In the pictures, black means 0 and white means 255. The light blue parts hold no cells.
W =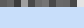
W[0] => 92
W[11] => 228
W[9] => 103
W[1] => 101

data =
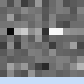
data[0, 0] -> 122
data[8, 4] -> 105
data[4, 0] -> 135
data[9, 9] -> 110
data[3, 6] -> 101
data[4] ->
[135, 9, 186, 204, 142, 166, 49, 247, 246, 149, 142, 139]
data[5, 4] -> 93
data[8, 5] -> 124
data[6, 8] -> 101
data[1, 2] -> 108
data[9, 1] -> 161
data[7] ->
[89, 115, 97, 92, 126, 123, 103, 140, 102, 99, 95, 90]
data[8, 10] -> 106
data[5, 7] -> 105
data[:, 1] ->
[79, 111, 157, 117, 9, 117, 140, 115, 91, 161, 137]
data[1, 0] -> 98
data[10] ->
[83, 137, 94, 82, 148, 97, 109, 111, 96, 101, 116, 111]
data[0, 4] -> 86
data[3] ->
[116, 117, 125, 130, 105, 122, 101, 133, 84, 73, 109, 109]
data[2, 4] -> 112
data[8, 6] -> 119
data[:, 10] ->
[90, 85, 95, 109, 142, 103, 159, 95, 106, 142, 116]
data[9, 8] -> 126
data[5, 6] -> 76
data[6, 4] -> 111
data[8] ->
[104, 91, 98, 102, 105, 124, 119, 115, 128, 126, 106, 139]
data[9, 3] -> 152
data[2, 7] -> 130

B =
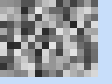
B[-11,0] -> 147
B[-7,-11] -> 50
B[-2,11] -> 200
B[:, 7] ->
[201, 106, 167, 192, 95, 121, 229, 143, 148, 149, 136]
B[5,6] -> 91
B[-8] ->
[69, 86, 138, 75, 74, 174, 156, 192, 125, 156, 38, 213, 91, 219]
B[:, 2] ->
[135, 161, 180, 138, 177, 221, 48, 227, 170, 157, 130]
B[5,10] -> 122
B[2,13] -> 108
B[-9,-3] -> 201
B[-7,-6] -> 223
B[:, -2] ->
[156, 215, 141, 91, 170, 122, 85, 76, 69, 84, 194]
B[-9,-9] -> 67
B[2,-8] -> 197
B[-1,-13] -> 150
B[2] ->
[205, 159, 180, 112, 191, 67, 197, 167, 138, 60, 157, 201, 141, 108]
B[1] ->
[173, 188, 161, 45, 119, 230, 157, 106, 105, 75, 148, 195, 215, 167]
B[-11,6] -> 189
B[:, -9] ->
[149, 230, 67, 174, 203, 95, 183, 46, 72, 102, 42]
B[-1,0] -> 156
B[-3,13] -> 109
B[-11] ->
[147, 144, 135, 83, 82, 149, 189, 201, 65, 124, 65, 106, 156, 92]
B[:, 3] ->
[83, 45, 112, 75, 50, 112, 200, 146, 200, 211, 137]
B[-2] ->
[51, 101, 157, 211, 220, 102, 152, 149, 167, 122, 173, 200, 84, 199]
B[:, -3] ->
[106, 195, 201, 213, 63, 93, 109, 140, 124, 200, 156]
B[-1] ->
[156, 150, 130, 137, 203, 42, 101, 136, 95, 206, 176, 156, 194, 215]
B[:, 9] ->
[124, 75, 60, 156, 180, 195, 201, 183, 166, 122, 206]

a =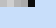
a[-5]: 191
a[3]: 170
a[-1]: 11
